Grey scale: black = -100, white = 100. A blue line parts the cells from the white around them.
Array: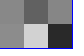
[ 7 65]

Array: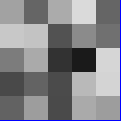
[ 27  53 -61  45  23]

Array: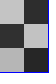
[54 52]

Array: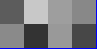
[-28 -60]

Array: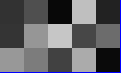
[-61  18 -49]

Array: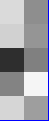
[71 17]

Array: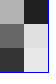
[40 75]

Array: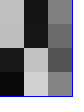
[ 50 -83 -34]
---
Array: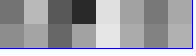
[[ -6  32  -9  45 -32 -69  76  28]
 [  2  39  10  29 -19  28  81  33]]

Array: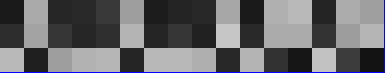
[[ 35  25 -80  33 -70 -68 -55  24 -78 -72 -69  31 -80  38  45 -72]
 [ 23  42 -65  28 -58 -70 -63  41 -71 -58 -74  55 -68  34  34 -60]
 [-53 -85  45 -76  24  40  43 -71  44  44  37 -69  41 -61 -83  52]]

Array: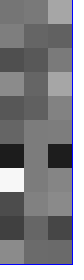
[[ -5  30  -8]
 [-21 -24  -1]
 [-31  -4 -38]
 [-21  30   9]
 [-25   2 -32]
 [ -3  -2 -21]
 [ -3 -77 -78]
 [ -3   4  94]
 [  1   8 -40]
 [-20 -45 -50]
 [-16 -17   9]]

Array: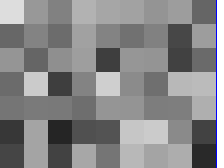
[[ 23 -21  73  19   1  40  30  27  16]
 [-44  23 -19   3 -15  26   3 -11   1]
 [-49 -17  17 -21  12  24 -51  18  16]
 [ 44  47 -16  59 -51   3  62   9 -13]
 [ -1  37  -8  -4  -5 -14  17  16  -2]
 [  8 -48 -57  29 -71 -37 -35  55  59]
 [ 36 -68 -46  29 -48  31  -8  44  29]]

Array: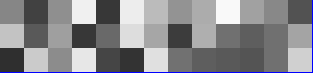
[[  7 -36   5 -49  12  88 -57  86  47  15  35  95  26]
 [-12  29  53 -30  25 -57 -18  73  30 -53  37 -12 -26]
 [-12  63 -63  59  10  81 -46 -60  76 -11 -26 -30 -34]]

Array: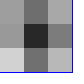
[[-14  32  24]
 [-69  -3  20]
 [-12  44  65]]

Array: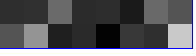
[[-18 -34 -64 -62 -17 -66 -65 -80]
 [-63  58 -34  16 -76 -67 -98 -56]]

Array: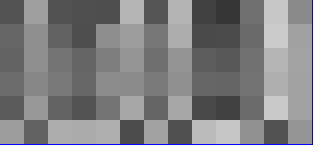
[[ 56   8 -35  25 -36 -38 -39  42 -33  41 -49 -58 -12]
 [ 59  26 -20  12 -23 -39  11  23  -7  36 -42 -41 -17]
 [ 42  28 -22  12  -9 -21  -1  17 -13  16 -27 -31 -11]
 [ 37  27 -15   6  -5 -19  10   9  -4  13 -20 -21 -10]
 [ 58  27 -29  19 -22 -35  -9  31 -21  31 -43 -49 -16]
 [-36  17  23 -23  36  34  37 -40  27 -37  47  55  14]]
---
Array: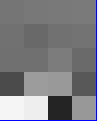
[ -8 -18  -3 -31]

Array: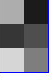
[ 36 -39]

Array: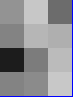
[15 43 47]

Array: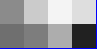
[ 9 -2]

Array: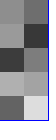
[ 11 -56]

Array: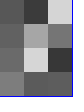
[-32  30 -57]
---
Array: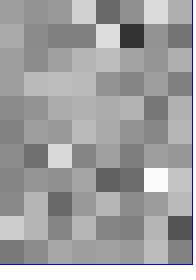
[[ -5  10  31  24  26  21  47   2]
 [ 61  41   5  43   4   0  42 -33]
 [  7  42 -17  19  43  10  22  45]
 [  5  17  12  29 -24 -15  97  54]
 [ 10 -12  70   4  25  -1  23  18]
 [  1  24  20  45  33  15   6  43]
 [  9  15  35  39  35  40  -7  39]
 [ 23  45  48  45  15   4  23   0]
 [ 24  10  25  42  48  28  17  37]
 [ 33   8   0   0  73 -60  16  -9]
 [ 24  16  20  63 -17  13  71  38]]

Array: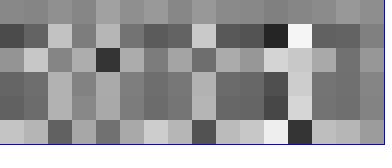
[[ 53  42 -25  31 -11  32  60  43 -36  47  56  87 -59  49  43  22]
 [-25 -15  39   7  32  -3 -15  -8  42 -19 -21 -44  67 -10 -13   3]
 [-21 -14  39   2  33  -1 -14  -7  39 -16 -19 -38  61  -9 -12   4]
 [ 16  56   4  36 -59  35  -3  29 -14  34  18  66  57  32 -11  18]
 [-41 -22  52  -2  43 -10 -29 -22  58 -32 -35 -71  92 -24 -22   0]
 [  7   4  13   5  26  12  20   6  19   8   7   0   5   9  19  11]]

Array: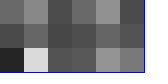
[[-71  71 -35 -31  16  -5]
 [-42 -20 -44 -39 -21 -35]
 [-18   7 -40 -18  14 -41]]

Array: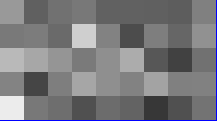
[[ 85  -6 -14 -37 -15 -22 -57 -37 -10]
 [  3 -46  -1  30  12   2  28   0   1]
 [ 45  31  17  -4  12  35 -32 -49 -11]
 [ -5  -3 -17  62   2 -40  -1 -20  14]
 [ 20 -25 -11  -6 -24 -24 -25 -27   0]]

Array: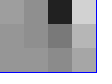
[[ 18  18   9  30]
 [ 18  12  -5  43]
 [ 24  12 -74  65]]

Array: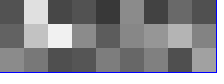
[[  9  -6 -38 -33  -2 -19   0 -38  26]
 [-23  52  89   9 -28   6  18  41   3]
 [-36  76 -44 -36 -56   9 -48 -18 -37]]

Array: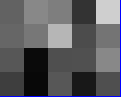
[[-51 -94 -32 -81 -38]
 [-32 -92 -38 -37   7]
 [-20  -7  43 -40  -9]
 [-23   7  -1 -60  62]]

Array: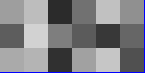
[[ 33  41 -62  26  55 -37]
 [-27  65  -1 -29 -56 -20]
 [ 24  48 -66 -11  51  13]]

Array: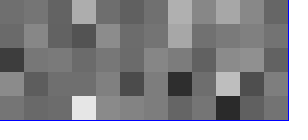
[[ -8 -18 -15  80   8   3  -2 -21  -8 -67 -25 -10]
 [  9 -27 -13 -13   0 -41  -2 -64 -14  49 -39  -1]
 [-52  -7  -4 -16  -7 -16   5  -3 -24   9  13 -23]
 [-17   6 -23 -35  10 -15  -9  31 -11  -4   0 -10]
 [-13  -8 -22  36 -14 -25 -12  38   6  31   7 -20]]
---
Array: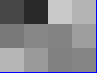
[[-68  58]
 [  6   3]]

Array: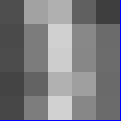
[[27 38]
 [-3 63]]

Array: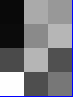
[[33 19]
 [ 8 43]]

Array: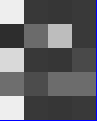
[[-56 -58]
 [-16  48]]

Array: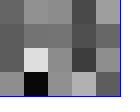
[[ 14  10]
 [-10  -9]]

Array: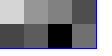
[[ 18   1]
 [-28 -99]]
